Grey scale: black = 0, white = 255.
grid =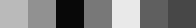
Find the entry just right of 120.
233
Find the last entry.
71
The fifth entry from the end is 8

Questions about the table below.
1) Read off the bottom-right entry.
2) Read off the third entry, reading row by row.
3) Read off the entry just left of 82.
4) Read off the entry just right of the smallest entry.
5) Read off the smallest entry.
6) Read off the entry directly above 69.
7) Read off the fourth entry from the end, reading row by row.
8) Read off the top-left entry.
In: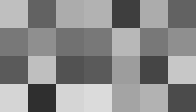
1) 75
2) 172
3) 191
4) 213
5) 47
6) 120
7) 219
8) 191
